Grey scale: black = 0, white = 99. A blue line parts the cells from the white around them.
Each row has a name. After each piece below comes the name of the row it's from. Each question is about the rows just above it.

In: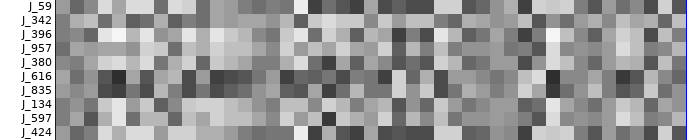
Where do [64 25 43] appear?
J_835
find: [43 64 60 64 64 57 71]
J_342

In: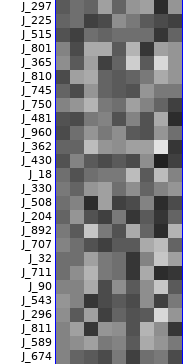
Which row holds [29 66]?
J_801
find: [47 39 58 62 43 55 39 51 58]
J_330
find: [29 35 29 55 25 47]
J_543
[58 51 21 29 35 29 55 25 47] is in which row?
J_543
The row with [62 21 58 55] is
J_811
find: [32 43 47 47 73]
J_18

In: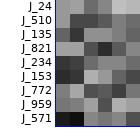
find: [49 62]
J_959
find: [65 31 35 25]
J_772
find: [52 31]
J_571
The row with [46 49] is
J_959
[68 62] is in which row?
J_959
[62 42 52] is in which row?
J_24
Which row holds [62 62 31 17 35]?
J_821

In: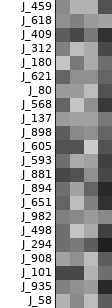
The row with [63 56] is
J_908
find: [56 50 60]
J_618
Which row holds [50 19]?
J_651
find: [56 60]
J_935
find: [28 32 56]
J_881

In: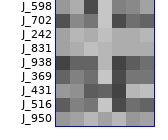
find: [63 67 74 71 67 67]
J_831
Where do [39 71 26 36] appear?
J_938
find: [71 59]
J_950
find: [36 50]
J_516
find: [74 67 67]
J_242
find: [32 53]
J_702
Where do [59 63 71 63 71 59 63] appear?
J_950

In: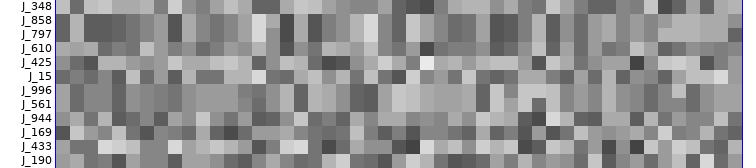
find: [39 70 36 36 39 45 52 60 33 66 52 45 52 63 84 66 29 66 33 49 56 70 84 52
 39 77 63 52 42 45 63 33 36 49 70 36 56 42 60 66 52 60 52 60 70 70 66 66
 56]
J_858
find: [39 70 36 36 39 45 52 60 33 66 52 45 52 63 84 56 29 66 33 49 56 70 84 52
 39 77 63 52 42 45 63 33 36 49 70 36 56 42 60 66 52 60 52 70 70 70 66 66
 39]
J_797
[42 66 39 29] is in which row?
J_169
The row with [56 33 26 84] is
J_433

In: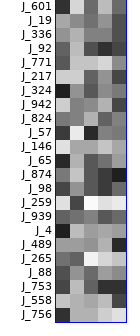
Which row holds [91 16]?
J_57
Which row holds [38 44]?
J_939
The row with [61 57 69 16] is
J_489

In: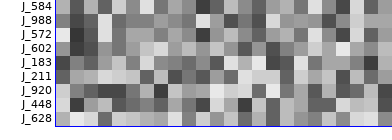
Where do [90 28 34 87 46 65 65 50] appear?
J_183
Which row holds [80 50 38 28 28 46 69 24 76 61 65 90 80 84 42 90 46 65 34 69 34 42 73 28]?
J_920
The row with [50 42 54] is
J_183
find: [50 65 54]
J_572
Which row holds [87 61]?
J_988

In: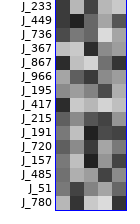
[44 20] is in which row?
J_867
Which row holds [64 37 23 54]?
J_966
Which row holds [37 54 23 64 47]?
J_720
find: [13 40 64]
J_449

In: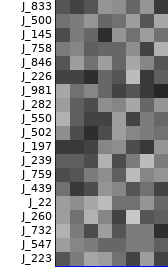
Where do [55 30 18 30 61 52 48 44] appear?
J_502
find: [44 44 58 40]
J_22
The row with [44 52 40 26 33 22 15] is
J_981
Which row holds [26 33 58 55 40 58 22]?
J_833

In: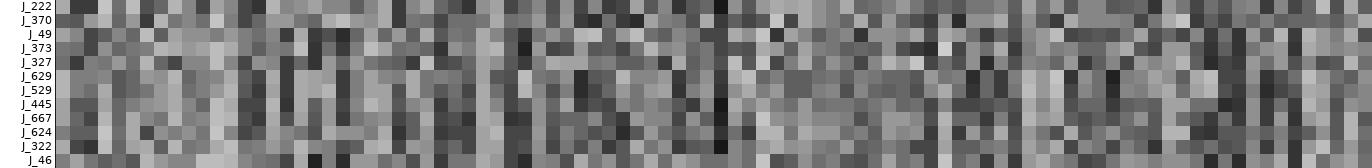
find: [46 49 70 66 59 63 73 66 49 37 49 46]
J_373
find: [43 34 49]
J_222
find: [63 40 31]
J_222

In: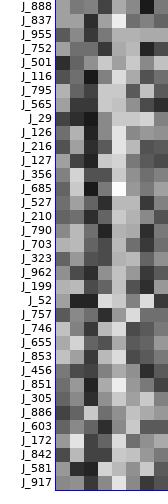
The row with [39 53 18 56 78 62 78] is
J_305
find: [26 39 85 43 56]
J_172
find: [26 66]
J_888

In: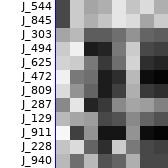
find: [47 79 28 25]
J_494
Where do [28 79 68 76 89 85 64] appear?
J_845
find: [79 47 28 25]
J_228
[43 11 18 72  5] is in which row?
J_472

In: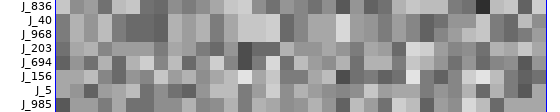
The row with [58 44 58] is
J_694
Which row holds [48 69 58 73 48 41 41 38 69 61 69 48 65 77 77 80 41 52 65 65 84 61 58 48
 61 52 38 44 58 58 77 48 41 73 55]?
J_40

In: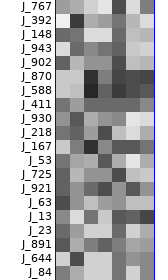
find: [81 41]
J_23
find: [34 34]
J_167

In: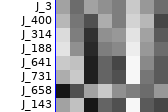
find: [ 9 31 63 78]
J_658
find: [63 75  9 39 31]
J_143
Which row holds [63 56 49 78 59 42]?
J_3
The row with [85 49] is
J_314
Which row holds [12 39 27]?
J_641
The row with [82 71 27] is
J_400
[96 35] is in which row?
J_143

